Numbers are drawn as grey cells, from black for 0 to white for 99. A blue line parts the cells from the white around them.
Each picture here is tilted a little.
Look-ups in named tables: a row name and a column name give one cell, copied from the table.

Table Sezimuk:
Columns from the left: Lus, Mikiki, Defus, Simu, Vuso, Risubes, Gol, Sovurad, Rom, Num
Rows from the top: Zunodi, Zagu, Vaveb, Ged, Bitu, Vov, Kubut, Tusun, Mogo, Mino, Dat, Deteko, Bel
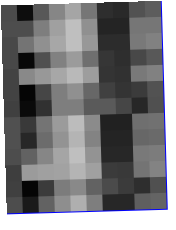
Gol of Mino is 15
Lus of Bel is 30
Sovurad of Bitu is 19
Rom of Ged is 28
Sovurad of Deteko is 23
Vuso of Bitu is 72
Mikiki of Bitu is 53
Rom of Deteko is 18
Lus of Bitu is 26
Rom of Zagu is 46
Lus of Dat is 24
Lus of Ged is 28
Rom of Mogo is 40
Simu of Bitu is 65
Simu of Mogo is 57
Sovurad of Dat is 22
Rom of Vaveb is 47
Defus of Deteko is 23
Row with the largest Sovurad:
Kubut

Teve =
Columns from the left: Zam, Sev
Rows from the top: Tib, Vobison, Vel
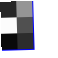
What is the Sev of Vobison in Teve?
31
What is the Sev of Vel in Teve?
17
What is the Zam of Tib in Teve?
15
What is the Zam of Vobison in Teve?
98
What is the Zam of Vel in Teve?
4
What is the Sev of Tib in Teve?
58

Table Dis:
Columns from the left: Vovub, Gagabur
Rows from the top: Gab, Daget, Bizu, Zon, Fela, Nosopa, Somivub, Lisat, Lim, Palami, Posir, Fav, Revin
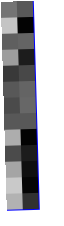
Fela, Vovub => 22
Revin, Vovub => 69
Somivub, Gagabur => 40
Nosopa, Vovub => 34
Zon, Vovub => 61
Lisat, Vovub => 34
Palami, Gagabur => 11
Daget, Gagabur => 1
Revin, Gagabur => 19
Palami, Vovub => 29
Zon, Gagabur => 11
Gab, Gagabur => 34
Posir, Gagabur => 6
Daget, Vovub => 76
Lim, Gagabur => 1
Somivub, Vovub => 29
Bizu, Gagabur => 39

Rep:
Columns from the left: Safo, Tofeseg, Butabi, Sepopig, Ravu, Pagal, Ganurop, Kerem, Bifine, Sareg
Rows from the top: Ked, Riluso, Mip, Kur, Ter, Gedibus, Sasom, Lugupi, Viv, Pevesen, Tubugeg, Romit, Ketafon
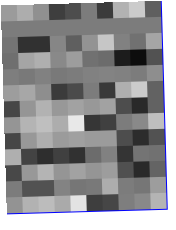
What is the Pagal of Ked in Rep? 48
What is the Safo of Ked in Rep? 60
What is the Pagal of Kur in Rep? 44
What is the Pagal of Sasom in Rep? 59
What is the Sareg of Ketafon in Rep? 70
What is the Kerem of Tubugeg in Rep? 31
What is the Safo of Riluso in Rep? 48
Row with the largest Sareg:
Lugupi

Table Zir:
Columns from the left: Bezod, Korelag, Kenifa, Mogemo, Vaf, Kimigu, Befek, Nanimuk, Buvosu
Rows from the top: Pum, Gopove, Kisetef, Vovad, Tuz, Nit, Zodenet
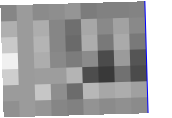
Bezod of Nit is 60
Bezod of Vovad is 93
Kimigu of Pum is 48
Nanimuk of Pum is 50
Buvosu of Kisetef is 47
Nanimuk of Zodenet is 56
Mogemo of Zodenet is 52
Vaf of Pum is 58
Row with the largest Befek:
Nit

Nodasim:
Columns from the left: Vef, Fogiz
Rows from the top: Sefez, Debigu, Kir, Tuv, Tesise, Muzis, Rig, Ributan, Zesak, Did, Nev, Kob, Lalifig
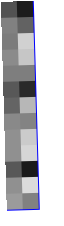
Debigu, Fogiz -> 38
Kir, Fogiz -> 81
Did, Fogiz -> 83
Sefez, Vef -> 32
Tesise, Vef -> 49
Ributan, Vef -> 53
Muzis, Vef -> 34
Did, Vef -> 56
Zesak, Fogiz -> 79
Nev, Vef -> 34
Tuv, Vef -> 54
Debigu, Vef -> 50
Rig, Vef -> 39
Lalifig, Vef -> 60
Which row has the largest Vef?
Lalifig

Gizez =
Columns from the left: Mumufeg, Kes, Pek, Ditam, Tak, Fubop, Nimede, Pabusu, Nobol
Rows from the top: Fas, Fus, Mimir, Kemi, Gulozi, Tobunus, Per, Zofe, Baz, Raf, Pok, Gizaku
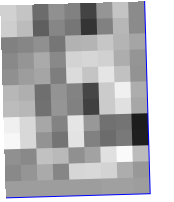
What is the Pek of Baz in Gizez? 57
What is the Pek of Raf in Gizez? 75
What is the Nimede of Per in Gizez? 79
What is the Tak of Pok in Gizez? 83
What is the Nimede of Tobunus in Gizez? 79
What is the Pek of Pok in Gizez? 66
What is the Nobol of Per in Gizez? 65
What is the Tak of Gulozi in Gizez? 85
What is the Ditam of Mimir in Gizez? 46
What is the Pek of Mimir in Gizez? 56

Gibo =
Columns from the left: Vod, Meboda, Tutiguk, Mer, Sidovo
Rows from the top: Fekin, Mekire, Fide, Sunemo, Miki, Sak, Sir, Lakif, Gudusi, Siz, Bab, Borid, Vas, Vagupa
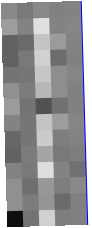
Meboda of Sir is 45
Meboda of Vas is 48
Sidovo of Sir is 50
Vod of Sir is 60
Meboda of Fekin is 47
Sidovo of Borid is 53
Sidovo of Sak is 50

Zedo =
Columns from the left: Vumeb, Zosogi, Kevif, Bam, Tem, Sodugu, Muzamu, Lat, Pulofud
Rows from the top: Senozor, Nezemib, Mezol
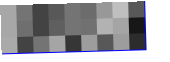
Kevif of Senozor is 26
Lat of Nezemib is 64
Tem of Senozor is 45
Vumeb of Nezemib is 65
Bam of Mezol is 64
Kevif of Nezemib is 26
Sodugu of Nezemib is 44
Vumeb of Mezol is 66
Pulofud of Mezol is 17
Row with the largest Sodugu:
Mezol

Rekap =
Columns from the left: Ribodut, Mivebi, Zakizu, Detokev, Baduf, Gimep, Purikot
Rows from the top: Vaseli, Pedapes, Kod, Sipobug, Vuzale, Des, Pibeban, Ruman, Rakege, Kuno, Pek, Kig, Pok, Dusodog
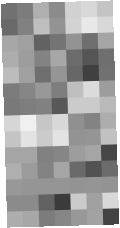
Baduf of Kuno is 61
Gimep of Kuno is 64
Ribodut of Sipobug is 67
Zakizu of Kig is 58
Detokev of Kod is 45
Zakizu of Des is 59
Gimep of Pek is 32

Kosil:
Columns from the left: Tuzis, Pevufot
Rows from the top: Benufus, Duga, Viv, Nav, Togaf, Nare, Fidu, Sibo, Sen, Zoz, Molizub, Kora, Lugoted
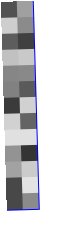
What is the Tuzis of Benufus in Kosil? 32
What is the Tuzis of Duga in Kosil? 80
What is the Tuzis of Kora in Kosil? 28
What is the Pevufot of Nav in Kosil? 78
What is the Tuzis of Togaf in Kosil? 52
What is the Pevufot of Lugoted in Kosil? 54
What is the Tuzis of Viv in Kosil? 36

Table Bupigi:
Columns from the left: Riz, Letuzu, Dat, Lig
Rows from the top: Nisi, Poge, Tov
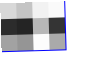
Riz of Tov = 63
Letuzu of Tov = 58
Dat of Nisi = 94
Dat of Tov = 98
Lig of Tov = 66
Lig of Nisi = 97
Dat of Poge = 71
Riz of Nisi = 84
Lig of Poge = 20

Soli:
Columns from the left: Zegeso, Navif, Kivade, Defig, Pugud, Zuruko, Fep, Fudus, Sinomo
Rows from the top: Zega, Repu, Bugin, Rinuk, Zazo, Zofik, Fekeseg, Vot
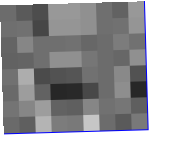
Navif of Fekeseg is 52
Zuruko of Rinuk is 46
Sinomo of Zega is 59
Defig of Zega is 59
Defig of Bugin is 43
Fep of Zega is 43
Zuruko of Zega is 56
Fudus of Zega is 38
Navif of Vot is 37
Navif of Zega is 35
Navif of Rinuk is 39
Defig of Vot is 48
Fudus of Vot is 35
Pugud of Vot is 47
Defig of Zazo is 32
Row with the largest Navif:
Zazo

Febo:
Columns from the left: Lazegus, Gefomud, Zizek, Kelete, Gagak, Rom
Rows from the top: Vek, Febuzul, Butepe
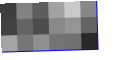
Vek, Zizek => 36
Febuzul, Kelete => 53
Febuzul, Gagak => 58
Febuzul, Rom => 39
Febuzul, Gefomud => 39
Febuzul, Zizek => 30
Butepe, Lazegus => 64
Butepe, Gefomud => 46
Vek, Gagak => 78
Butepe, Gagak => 44
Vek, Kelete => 63
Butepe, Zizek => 56
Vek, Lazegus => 24
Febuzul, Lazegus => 26
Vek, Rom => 52
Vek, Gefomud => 50
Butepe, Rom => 16
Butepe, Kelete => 45

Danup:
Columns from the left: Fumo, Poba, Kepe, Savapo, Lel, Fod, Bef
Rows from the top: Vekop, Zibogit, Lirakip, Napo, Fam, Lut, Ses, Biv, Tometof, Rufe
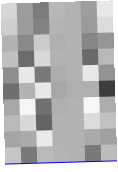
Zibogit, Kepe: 51
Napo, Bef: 72
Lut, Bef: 24
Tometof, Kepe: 91
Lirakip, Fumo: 69
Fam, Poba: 90
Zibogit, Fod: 60
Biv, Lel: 69
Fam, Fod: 90
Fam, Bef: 57
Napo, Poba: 42
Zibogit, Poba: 60
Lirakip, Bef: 58
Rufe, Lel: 69
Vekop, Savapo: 71
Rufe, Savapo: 70
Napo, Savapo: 69
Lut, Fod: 68
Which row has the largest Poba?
Ses

